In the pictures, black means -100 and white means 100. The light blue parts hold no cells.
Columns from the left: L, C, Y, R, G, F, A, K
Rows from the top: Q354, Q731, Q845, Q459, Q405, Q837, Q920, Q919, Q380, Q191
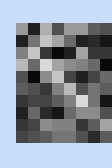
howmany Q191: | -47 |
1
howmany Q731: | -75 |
2

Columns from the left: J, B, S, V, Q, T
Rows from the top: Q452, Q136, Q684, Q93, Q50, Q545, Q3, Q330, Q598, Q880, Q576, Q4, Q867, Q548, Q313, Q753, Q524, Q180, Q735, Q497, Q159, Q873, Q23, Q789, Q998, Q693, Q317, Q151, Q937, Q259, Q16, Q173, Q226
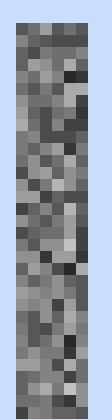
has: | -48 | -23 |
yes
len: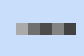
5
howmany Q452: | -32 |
3
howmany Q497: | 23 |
2

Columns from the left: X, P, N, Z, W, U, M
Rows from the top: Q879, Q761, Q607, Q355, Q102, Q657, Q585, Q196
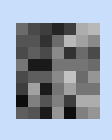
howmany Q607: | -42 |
3
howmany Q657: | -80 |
1
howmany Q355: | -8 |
4
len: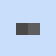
2
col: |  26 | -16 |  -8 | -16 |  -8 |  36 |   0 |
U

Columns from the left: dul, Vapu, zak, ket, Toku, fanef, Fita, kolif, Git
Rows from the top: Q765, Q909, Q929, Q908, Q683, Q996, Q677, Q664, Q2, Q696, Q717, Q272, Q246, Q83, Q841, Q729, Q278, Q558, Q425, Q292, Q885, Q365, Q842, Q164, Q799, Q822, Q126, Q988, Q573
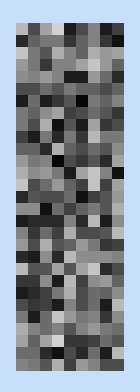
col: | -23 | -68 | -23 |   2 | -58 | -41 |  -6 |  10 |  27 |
Git
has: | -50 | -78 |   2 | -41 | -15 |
yes
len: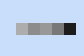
5
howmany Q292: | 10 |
4
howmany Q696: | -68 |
1

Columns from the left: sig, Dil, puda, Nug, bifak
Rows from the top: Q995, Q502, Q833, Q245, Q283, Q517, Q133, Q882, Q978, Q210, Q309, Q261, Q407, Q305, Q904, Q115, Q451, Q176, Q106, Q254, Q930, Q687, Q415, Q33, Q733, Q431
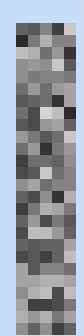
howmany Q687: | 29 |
3
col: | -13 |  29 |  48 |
bifak
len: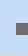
1
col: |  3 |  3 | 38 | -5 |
bifak

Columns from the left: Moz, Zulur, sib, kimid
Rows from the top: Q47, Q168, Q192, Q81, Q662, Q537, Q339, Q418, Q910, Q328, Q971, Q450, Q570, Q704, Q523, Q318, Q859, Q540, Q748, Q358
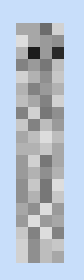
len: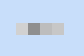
4
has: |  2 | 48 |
yes
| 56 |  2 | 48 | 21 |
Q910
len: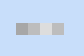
4
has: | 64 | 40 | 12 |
yes

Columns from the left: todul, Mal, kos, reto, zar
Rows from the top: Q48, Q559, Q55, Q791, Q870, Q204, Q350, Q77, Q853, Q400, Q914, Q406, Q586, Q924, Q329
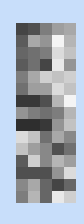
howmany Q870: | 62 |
2
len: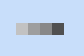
4
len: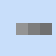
3
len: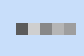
5
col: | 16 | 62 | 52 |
zar
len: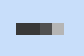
4

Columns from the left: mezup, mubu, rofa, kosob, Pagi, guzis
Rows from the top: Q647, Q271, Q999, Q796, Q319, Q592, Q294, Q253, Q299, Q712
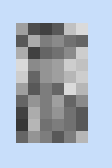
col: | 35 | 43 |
mubu
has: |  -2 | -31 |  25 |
no
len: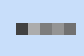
5
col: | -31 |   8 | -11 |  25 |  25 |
kosob
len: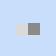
2

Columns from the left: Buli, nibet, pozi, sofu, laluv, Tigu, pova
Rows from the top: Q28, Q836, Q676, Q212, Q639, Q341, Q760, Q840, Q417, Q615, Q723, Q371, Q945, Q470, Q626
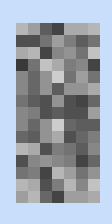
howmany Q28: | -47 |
1
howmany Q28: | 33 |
2
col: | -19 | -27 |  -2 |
nibet

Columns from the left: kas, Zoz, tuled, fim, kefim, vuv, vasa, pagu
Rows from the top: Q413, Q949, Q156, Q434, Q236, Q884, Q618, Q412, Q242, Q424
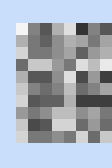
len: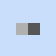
2
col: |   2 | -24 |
fim
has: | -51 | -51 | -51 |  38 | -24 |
no
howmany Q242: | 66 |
2

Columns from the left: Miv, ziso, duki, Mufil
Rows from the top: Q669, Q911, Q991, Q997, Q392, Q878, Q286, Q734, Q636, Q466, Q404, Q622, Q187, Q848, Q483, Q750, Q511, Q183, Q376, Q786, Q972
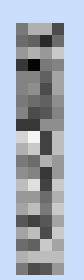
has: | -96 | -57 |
no
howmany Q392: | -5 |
0
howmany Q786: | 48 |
3
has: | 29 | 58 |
no
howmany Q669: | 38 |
2
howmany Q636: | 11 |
2
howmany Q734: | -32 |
1

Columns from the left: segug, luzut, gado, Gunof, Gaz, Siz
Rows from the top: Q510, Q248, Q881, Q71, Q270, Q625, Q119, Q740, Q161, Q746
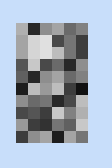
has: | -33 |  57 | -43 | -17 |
yes
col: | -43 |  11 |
gado
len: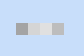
4
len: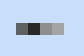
4
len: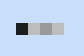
4
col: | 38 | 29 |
segug

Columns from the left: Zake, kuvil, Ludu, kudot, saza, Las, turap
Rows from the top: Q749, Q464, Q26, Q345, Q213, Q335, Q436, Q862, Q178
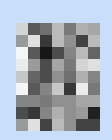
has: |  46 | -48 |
no
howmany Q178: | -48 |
3

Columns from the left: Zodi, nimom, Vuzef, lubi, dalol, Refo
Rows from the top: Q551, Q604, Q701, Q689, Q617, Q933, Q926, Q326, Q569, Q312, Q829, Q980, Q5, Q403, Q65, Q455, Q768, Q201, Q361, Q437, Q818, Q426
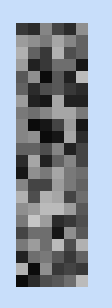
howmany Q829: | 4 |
1
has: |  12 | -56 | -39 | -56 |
no
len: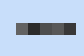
5

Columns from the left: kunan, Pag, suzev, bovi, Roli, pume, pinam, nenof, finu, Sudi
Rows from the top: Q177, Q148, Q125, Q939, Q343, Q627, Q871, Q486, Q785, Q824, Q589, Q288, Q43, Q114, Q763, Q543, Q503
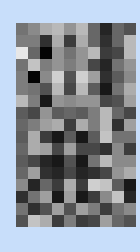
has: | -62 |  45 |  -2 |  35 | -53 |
no
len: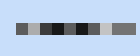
10
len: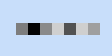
7

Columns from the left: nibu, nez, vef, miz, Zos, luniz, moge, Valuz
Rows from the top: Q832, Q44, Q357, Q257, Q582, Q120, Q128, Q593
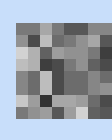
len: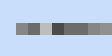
8
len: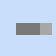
3
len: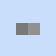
2
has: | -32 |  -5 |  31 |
no
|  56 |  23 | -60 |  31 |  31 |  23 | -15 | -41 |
Q128
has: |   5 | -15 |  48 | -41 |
yes
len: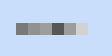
6

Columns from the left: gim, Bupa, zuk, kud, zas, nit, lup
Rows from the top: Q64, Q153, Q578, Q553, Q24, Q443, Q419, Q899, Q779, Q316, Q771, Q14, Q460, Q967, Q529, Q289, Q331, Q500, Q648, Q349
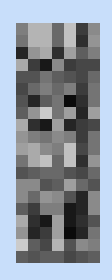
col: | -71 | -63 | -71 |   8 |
nit
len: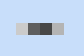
4
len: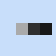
3
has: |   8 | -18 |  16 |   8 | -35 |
yes
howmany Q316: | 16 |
1
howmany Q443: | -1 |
2
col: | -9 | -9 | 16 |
lup

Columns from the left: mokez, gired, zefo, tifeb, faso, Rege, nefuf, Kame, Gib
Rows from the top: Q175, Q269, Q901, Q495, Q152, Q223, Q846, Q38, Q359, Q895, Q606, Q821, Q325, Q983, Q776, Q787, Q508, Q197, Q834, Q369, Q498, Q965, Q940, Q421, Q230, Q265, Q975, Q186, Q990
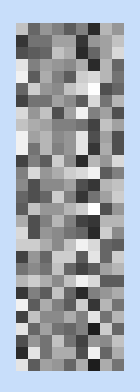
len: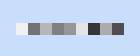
9
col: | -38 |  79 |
mokez
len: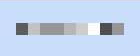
9

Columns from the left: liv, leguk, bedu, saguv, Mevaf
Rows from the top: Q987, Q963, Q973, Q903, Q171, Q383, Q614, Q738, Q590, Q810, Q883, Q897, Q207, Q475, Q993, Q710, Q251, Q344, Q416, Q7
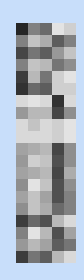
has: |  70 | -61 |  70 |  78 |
no
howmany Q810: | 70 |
3
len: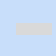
3
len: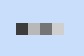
4
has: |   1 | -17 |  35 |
no

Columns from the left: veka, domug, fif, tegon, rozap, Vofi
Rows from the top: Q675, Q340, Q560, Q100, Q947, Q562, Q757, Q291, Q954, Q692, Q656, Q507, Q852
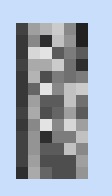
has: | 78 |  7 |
yes
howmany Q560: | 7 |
0

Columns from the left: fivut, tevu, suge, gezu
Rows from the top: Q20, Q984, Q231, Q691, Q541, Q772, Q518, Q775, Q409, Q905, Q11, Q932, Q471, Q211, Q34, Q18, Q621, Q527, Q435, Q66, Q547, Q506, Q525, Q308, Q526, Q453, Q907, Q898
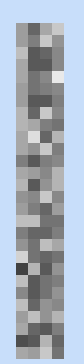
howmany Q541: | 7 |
1
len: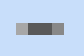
4
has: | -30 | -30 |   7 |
yes
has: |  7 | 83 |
yes
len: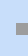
1
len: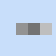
3

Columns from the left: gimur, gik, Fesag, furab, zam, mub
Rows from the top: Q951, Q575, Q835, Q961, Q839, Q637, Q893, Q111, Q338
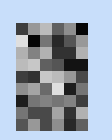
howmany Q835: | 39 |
3
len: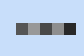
5
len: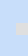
1
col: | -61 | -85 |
zam
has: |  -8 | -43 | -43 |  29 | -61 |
yes
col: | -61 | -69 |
zam
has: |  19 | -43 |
yes

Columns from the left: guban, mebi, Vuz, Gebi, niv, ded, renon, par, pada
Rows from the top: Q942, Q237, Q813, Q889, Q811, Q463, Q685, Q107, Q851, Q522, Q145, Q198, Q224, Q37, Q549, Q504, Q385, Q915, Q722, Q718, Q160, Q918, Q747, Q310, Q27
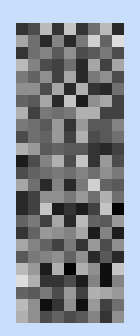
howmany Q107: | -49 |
3
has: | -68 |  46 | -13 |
no
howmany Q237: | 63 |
1
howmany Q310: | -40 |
0

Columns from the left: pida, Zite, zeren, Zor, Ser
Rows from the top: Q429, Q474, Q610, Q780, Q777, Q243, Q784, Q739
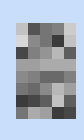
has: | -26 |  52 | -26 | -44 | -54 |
no
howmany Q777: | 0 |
2
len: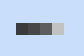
4
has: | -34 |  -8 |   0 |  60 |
yes
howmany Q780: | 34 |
3
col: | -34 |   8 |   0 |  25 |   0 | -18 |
Zite
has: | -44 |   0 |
yes

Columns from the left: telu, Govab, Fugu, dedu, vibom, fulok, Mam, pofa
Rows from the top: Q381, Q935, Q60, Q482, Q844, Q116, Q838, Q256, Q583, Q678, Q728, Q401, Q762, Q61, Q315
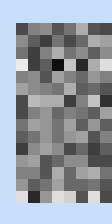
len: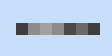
7
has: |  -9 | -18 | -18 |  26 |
no

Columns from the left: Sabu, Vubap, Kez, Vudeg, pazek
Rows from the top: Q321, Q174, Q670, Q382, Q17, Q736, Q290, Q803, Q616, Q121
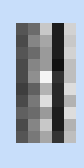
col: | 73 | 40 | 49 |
pazek
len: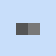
2

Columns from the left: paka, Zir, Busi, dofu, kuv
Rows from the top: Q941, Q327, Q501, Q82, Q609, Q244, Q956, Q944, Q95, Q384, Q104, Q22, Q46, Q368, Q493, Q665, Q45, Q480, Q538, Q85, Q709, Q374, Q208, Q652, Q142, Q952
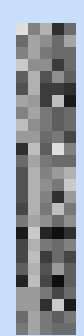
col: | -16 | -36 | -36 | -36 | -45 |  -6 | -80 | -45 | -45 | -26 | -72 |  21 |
paka
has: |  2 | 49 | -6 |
no

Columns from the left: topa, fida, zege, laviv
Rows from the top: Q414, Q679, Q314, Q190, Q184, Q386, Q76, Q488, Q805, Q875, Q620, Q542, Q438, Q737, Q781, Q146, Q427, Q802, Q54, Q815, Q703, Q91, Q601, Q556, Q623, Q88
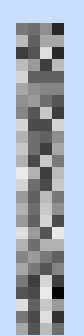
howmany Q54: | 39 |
3
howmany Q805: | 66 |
2
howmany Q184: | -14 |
0

